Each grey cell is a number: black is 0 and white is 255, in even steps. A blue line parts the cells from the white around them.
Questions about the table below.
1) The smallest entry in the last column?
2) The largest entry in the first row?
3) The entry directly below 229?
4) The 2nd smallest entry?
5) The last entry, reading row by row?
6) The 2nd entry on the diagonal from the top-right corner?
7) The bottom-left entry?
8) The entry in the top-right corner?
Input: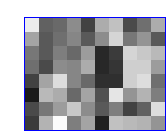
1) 89
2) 236
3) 126
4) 33
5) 148
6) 148
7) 59
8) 172

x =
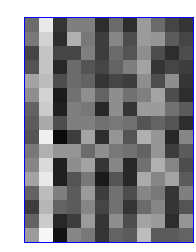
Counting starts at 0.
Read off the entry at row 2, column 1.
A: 196
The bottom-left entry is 155
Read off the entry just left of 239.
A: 84
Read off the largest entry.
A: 247
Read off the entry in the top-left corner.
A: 107
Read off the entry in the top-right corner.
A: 53
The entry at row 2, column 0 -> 69
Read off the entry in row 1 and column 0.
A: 120
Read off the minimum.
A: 11
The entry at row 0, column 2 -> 53
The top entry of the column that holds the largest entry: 233
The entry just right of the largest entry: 19
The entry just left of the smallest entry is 239
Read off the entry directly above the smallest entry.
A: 77

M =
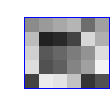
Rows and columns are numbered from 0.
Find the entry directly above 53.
160
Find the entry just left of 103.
88
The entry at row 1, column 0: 188
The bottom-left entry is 67
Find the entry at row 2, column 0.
208
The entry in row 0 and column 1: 154
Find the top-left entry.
139
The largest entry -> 243
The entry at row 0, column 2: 168

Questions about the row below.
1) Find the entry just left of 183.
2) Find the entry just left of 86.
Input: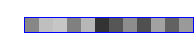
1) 128
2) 51

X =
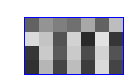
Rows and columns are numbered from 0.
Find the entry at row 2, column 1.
202
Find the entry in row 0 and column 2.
127
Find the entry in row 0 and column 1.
148
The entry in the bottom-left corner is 48
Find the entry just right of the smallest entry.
226
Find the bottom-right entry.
68
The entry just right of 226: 54
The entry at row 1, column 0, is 218

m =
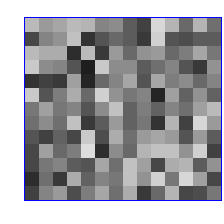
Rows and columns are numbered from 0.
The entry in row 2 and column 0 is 186
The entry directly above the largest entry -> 201
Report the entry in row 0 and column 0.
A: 186
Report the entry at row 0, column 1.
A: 154
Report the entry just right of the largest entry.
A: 45
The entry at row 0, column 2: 166
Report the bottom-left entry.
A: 65
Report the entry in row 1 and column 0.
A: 71
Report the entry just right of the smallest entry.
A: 201
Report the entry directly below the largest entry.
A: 84
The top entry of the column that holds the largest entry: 180
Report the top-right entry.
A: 111
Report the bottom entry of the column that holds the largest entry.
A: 125
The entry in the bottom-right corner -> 119
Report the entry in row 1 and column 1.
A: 132

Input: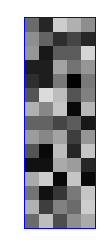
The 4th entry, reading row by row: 176
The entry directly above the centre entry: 197
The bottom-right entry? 170
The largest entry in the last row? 189
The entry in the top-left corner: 107
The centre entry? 69
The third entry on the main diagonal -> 92
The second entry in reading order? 38
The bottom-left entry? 107
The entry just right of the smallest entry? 121
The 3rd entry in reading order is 205
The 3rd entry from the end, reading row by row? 77
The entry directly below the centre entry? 163
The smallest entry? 2
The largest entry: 219
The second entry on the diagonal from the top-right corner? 69
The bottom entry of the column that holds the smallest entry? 142
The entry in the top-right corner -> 142
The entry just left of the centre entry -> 99
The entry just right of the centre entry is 92
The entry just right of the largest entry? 189

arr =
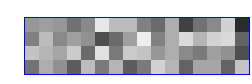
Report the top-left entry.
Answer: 151
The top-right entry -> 43
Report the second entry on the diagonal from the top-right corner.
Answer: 218
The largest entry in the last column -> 195
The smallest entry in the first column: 114
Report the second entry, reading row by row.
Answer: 159
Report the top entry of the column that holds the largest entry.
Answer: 129
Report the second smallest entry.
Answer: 65
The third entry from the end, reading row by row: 166
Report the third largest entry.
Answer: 225
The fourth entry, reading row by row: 114
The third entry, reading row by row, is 151
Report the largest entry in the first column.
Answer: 195
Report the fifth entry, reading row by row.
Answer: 137
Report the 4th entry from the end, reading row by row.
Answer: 166
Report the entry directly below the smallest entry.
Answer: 99
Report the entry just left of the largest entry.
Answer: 159
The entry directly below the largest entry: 195

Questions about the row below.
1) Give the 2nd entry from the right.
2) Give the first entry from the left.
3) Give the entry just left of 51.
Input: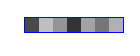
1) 118
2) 73
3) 149

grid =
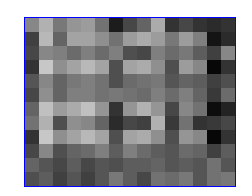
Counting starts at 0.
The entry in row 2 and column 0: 71
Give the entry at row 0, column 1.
177
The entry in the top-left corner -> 135
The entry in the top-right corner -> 51
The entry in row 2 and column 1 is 135
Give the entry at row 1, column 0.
64
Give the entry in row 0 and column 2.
120
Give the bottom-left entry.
79
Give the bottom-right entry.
120

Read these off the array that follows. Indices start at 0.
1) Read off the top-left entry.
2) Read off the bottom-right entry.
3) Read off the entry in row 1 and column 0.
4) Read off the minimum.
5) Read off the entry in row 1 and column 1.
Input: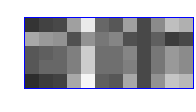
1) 52
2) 184
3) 168
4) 45
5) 153

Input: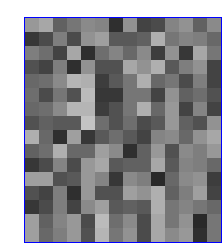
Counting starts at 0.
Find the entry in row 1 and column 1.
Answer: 75
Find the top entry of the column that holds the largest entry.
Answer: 138
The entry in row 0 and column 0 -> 152
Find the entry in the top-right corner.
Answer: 138
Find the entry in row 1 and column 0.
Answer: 55
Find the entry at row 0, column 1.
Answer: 167
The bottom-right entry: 118
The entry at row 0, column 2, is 97
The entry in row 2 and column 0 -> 126
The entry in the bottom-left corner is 159
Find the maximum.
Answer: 195
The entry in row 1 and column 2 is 126
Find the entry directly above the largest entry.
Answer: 181
